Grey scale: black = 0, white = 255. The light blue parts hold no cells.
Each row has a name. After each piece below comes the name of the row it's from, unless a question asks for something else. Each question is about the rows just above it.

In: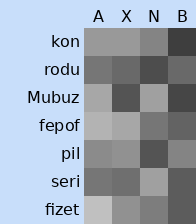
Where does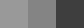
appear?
kon
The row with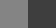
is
kon
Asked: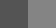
pil
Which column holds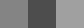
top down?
N
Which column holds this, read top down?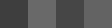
B

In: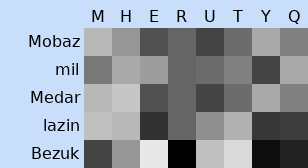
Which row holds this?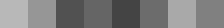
Mobaz
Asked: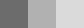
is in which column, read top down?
T

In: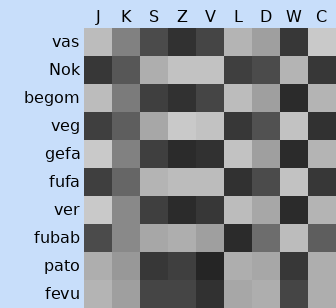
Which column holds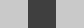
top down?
J
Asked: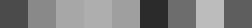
fubab

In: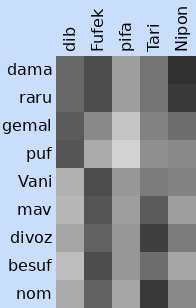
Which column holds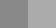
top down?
Fufek
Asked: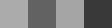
nom
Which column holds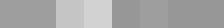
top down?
pifa
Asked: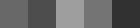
dama

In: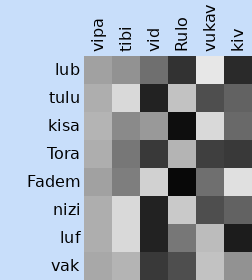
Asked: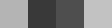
vak
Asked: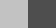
tulu
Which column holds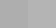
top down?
vipa
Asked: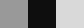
kisa

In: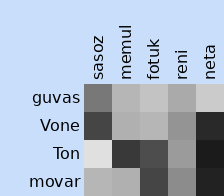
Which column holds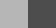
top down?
fotuk
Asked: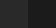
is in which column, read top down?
neta
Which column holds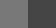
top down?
sasoz
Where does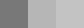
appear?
guvas
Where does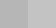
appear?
guvas
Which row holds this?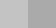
guvas
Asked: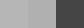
movar

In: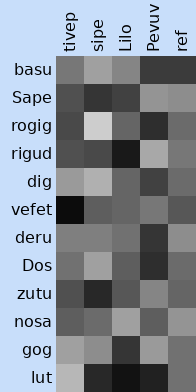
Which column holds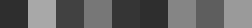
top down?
Pevuv
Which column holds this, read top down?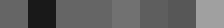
Lilo
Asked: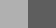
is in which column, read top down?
sipe
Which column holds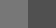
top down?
tivep
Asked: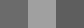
nosa
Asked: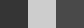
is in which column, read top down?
sipe
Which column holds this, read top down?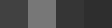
Pevuv

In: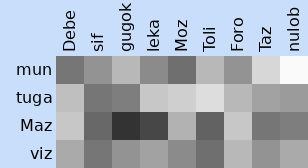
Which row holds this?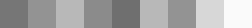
mun
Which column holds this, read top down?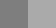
nulob
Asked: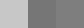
Maz
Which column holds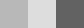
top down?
Toli
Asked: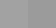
tuga
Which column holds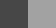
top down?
leka
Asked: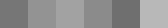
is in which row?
viz

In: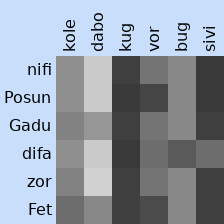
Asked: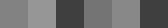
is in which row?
Gadu
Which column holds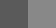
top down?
bug
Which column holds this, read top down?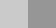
dabo
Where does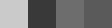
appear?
difa
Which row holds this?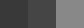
Posun
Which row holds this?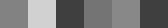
zor

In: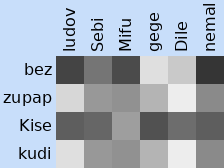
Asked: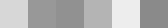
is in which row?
zupap
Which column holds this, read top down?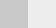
Dile
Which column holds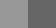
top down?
Sebi
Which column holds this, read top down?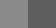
nemal

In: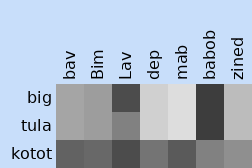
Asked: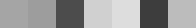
big
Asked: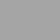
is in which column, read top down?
bav
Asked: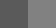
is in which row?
kotot

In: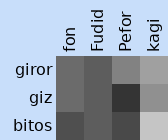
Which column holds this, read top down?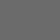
fon
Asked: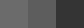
giz

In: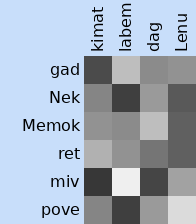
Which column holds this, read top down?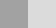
Lenu
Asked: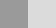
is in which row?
pove
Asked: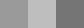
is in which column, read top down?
dag
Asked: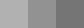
ret
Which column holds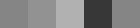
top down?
kimat
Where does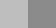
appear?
gad

